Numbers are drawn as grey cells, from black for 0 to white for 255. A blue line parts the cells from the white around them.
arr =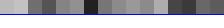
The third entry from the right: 58
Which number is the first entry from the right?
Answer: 92
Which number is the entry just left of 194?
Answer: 186

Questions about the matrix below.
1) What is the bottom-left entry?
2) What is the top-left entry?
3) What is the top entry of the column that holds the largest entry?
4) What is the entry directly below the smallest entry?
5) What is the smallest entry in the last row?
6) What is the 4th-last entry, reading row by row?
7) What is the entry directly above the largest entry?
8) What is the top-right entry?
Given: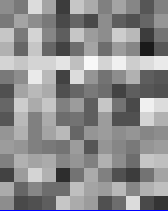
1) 141
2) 141
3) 171
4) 220
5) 52
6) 109
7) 164
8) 128

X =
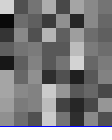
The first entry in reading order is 211
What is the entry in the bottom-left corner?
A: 144
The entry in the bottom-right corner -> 80
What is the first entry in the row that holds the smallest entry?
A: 9
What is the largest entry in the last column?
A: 150
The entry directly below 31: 88
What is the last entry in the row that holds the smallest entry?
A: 103
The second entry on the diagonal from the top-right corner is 137
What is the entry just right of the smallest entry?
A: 109
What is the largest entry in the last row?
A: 203
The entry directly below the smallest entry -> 52
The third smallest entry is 31
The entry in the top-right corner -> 116
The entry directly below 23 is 165
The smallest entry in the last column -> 72
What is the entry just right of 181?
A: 95

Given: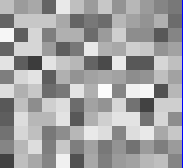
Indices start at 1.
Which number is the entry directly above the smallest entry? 214
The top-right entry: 120
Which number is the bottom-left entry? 66
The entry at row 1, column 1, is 191
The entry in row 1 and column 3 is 168
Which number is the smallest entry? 60
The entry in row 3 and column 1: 246
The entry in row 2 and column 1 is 100
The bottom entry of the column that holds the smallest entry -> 168
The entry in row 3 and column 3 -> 214
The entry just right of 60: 227
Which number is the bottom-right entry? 133
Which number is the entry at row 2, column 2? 199
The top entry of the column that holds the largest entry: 199
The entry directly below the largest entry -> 147

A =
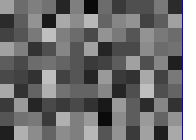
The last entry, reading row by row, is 169
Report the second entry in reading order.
108
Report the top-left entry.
161
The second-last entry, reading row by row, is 31
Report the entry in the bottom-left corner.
31
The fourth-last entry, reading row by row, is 58
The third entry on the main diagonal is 121
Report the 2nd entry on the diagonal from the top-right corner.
93
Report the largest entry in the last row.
184
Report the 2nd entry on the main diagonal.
93
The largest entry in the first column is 169
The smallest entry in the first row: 10
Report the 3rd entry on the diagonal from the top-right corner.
147
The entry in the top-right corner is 43
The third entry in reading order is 127

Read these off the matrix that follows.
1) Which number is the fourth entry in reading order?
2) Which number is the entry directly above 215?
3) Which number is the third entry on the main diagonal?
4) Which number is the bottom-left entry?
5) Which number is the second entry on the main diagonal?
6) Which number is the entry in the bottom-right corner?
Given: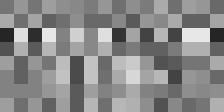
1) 158
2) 202
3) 45
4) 158
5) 111
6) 176
